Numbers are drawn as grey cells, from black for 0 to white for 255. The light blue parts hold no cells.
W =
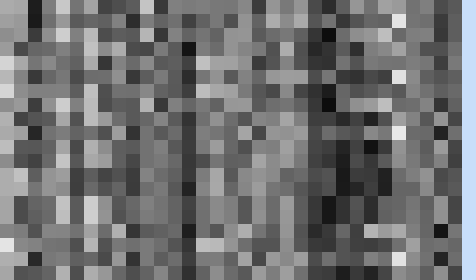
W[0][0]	171
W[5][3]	103
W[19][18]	155
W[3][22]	39
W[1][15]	120
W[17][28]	112
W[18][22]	76
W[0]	[171, 167, 29, 125, 200, 116, 163, 67, 78, 92, 196, 57, 128, 123, 126, 120, 119, 135, 60, 149, 121, 148, 74, 44, 94, 150, 113, 161, 154, 114, 127, 76, 89]
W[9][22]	72
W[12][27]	33
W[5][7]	110
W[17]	[228, 136, 130, 116, 114, 79, 181, 82, 120, 111, 122, 110, 84, 53, 189, 185, 148, 110, 84, 84, 141, 86, 57, 54, 83, 64, 62, 72, 112, 160, 109, 113, 103]
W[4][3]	137
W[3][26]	126
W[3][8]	172
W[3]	[155, 74, 102, 106, 128, 106, 193, 139, 172, 76, 71, 122, 90, 20, 124, 108, 147, 133, 121, 81, 173, 80, 39, 51, 91, 47, 126, 136, 162, 119, 81, 80, 110]
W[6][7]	79
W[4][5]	97
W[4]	[212, 168, 117, 137, 112, 97, 171, 54, 130, 106, 138, 89, 94, 65, 192, 162, 161, 145, 59, 84, 131, 82, 52, 49, 115, 83, 121, 116, 115, 125, 118, 62, 121]
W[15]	[165, 76, 95, 106, 190, 89, 206, 147, 82, 101, 123, 117, 99, 63, 112, 139, 127, 87, 144, 108, 151, 94, 57, 23, 50, 80, 45, 97, 104, 120, 101, 145, 71]
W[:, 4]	[200, 152, 206, 128, 112, 119, 129, 205, 167, 124, 164, 196, 157, 140, 194, 190, 132, 114, 125, 177]
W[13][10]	110
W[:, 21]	[148, 170, 96, 80, 82, 156, 69, 97, 127, 154, 129, 120, 106, 86, 92, 94, 83, 86, 157, 112]
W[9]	[170, 160, 38, 114, 124, 99, 112, 80, 157, 51, 115, 89, 107, 59, 126, 117, 102, 165, 72, 149, 146, 154, 72, 108, 88, 79, 136, 120, 233, 107, 105, 34, 111]
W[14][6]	205
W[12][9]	60
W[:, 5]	[116, 90, 128, 106, 97, 75, 93, 128, 82, 99, 73, 87, 63, 62, 90, 89, 114, 79, 96, 78]
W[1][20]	139
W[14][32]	69
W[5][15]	146
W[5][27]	63
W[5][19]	151
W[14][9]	104
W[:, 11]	[57, 99, 55, 122, 89, 122, 98, 56, 132, 89, 127, 121, 108, 121, 115, 117, 97, 110, 93, 133]
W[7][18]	89
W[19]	[166, 82, 87, 100, 177, 78, 173, 151, 103, 78, 99, 133, 92, 48, 98, 141, 107, 89, 155, 125, 158, 112, 64, 60, 29, 57, 35, 69, 140, 125, 94, 143, 69]
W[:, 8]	[78, 129, 93, 172, 130, 144, 113, 92, 109, 157, 94, 95, 81, 100, 86, 82, 176, 120, 151, 103]
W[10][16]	103
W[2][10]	181

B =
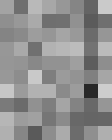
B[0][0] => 163
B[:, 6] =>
[100, 91, 107, 115, 93, 128, 40, 104, 101, 143]
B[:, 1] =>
[111, 152, 138, 169, 148, 141, 155, 107, 156, 134]
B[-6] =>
[150, 148, 136, 146, 146, 159, 93, 142]
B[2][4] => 165
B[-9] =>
[143, 152, 170, 111, 112, 145, 91, 111]
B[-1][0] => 176
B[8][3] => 118
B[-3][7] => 150
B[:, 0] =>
[163, 143, 132, 151, 150, 152, 198, 122, 182, 176]
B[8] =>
[182, 156, 161, 118, 139, 104, 101, 102]
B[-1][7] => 175
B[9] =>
[176, 134, 90, 141, 171, 108, 143, 175]
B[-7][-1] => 187
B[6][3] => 178

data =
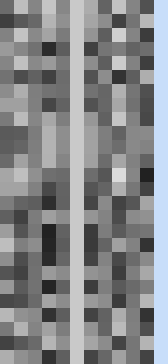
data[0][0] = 107
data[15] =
[96, 65, 124, 159, 141, 201, 149, 131, 76, 139, 145]
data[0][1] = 189
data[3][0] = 154
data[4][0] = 133
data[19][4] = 139
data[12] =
[166, 191, 144, 111, 107, 201, 109, 86, 219, 134, 33]
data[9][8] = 98
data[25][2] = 131
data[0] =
[107, 189, 133, 197, 135, 201, 172, 99, 194, 132, 81]
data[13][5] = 201
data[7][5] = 201
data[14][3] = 46
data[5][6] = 82
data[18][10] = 138
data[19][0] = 84
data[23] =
[121, 179, 132, 162, 125, 201, 147, 100, 186, 128, 79]
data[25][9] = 119
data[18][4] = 102
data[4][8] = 204
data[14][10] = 165
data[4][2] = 137
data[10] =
[93, 101, 126, 179, 141, 201, 162, 124, 109, 137, 131]
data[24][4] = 143
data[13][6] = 85
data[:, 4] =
[135, 144, 123, 93, 121, 108, 110, 98, 126, 142, 141, 133, 107, 99, 98, 141, 98, 92, 102, 139, 97, 140, 94, 125, 143, 95]
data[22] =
[183, 145, 138, 50, 94, 201, 67, 98, 173, 126, 51]
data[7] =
[160, 160, 127, 70, 98, 201, 82, 103, 167, 113, 75]
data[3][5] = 201
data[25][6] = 69
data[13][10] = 66
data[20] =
[152, 91, 114, 37, 97, 201, 61, 126, 90, 106, 125]
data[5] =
[114, 77, 97, 65, 108, 201, 82, 141, 51, 94, 174]
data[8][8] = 197
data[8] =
[122, 187, 134, 167, 126, 201, 151, 97, 197, 130, 72]
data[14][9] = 86
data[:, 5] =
[201, 201, 201, 201, 201, 201, 201, 201, 201, 201, 201, 201, 201, 201, 201, 201, 201, 201, 201, 201, 201, 201, 201, 201, 201, 201]

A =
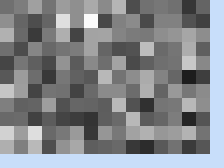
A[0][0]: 112
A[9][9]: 162
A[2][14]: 141
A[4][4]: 147
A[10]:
[175, 127, 185, 79, 146, 168, 94, 99, 105, 56, 44, 89, 114, 59, 86]
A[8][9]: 184
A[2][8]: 132
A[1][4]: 223
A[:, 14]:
[100, 64, 141, 95, 136, 62, 139, 142, 84, 115, 86]
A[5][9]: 141
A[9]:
[210, 157, 222, 105, 120, 154, 55, 150, 120, 162, 177, 151, 157, 179, 115]
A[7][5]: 102
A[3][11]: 106
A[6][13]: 119
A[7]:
[127, 97, 100, 158, 81, 102, 100, 93, 185, 82, 48, 117, 120, 184, 142]
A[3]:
[111, 76, 134, 104, 116, 124, 163, 101, 78, 82, 189, 106, 117, 173, 95]
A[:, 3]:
[115, 101, 122, 104, 73, 56, 116, 158, 92, 105, 79]
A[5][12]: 102
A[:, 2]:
[160, 77, 58, 134, 95, 109, 68, 100, 65, 222, 185]
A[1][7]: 72
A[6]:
[198, 158, 68, 116, 113, 67, 106, 139, 139, 108, 175, 100, 153, 119, 139]
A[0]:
[112, 125, 160, 115, 156, 143, 170, 138, 181, 77, 113, 119, 112, 54, 100]
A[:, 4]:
[156, 223, 175, 116, 147, 119, 113, 81, 68, 120, 146]
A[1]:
[143, 101, 77, 101, 223, 143, 251, 72, 129, 139, 74, 129, 129, 82, 64]
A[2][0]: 177

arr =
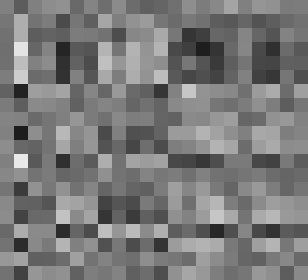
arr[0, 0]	128
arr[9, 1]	29
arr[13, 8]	118
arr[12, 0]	135
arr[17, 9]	76
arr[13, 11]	124
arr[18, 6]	115
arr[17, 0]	115
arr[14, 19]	158
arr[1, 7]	166
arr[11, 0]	128
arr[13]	[117, 59, 146, 120, 146, 114, 133, 101, 118, 101, 96, 124, 159, 134, 153, 121, 101, 137, 153, 125, 102, 117]
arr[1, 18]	83
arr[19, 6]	126
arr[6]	[98, 34, 158, 153, 164, 101, 134, 103, 153, 106, 96, 54, 130, 198, 147, 141, 136, 112, 155, 171, 108, 159]
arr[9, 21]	132
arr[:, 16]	[164, 88, 99, 105, 94, 99, 136, 111, 158, 143, 166, 122, 111, 101, 125, 169, 79, 121, 123, 110]
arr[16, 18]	72
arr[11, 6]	91
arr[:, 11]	[101, 118, 169, 180, 142, 189, 54, 100, 101, 99, 76, 162, 119, 124, 102, 79, 175, 52, 123, 78]
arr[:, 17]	[128, 102, 133, 134, 117, 129, 112, 124, 102, 128, 108, 122, 117, 137, 106, 116, 134, 103, 102, 118]
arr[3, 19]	48
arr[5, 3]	111
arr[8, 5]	150
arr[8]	[132, 130, 106, 117, 128, 150, 123, 113, 137, 125, 127, 101, 98, 138, 136, 151, 158, 102, 107, 146, 152, 129]
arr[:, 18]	[149, 83, 102, 73, 71, 65, 155, 144, 107, 168, 157, 72, 123, 153, 139, 170, 72, 159, 97, 152]
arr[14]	[137, 98, 97, 85, 169, 163, 149, 67, 85, 75, 122, 102, 155, 111, 165, 182, 125, 106, 139, 158, 150, 142]
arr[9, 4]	184
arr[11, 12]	72
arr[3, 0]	111
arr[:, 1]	[92, 174, 174, 228, 189, 205, 34, 94, 130, 29, 104, 233, 146, 59, 98, 67, 172, 44, 162, 66]
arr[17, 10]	108
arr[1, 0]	118
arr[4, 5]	98
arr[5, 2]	107

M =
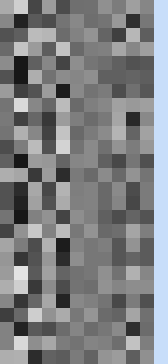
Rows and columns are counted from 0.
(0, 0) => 170
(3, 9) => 135
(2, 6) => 147
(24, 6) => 132
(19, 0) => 155
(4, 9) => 82
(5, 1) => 23
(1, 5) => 136
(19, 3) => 161
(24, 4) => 124
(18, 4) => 44
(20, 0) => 174
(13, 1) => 44
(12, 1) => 166
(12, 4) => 44
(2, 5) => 130
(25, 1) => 176
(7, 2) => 135
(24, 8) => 110
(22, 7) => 107
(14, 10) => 123
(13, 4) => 179
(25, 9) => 94
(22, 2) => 206
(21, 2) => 103
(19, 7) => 144
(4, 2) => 96
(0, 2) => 70
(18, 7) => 119
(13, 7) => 105
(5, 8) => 96
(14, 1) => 34
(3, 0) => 106
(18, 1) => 54
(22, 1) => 105
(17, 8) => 86
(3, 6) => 125
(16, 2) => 200
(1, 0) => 135

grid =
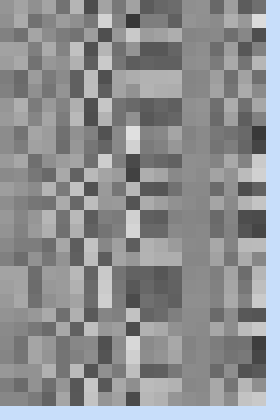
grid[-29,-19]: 149
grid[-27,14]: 135
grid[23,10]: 177
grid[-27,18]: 78
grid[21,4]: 153
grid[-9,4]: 155
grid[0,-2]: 92
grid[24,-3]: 113
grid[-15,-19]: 142
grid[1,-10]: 56
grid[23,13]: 140
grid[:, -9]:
[91, 126, 156, 87, 99, 178, 179, 93, 88, 131, 123, 112, 174, 88, 172, 96, 105, 178, 179, 98, 103, 112, 100, 177, 138, 141, 93, 187, 183]
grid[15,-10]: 208
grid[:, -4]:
[104, 139, 137, 109, 123, 158, 163, 111, 106, 120, 116, 132, 163, 107, 165, 106, 109, 168, 162, 127, 129, 131, 106, 167, 125, 128, 106, 168, 168]
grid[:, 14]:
[145, 144, 135, 142, 144, 135, 136, 147, 145, 138, 139, 142, 139, 137, 135, 133, 137, 137, 135, 140, 141, 143, 140, 138, 137, 138, 138, 137, 139]
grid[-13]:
[147, 130, 154, 175, 112, 175, 98, 116, 128, 213, 105, 105, 138, 135, 137, 109, 130, 84, 69]
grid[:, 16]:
[158, 175, 111, 157, 169, 112, 118, 172, 160, 114, 126, 169, 147, 145, 138, 133, 130, 132, 118, 163, 166, 170, 140, 141, 113, 116, 142, 117, 140]
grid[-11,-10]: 151
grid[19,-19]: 163
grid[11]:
[154, 167, 111, 143, 156, 164, 111, 206, 126, 74, 112, 104, 97, 143, 142, 132, 169, 131, 202]
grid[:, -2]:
[92, 152, 135, 87, 116, 162, 171, 112, 94, 105, 102, 131, 187, 77, 179, 77, 84, 186, 171, 109, 119, 131, 88, 187, 114, 121, 82, 182, 195]
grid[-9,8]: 120
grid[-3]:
[152, 145, 146, 177, 116, 186, 84, 144, 122, 190, 93, 95, 120, 139, 138, 106, 142, 82, 89]
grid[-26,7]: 181
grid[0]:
[149, 163, 144, 164, 114, 181, 77, 163, 120, 162, 91, 103, 108, 143, 145, 104, 158, 92, 111]
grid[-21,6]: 78
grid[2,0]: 129
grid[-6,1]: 133
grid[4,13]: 142
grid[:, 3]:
[164, 133, 140, 171, 151, 123, 117, 153, 165, 156, 157, 143, 105, 180, 114, 182, 175, 109, 119, 157, 152, 144, 170, 107, 150, 148, 177, 111, 99]
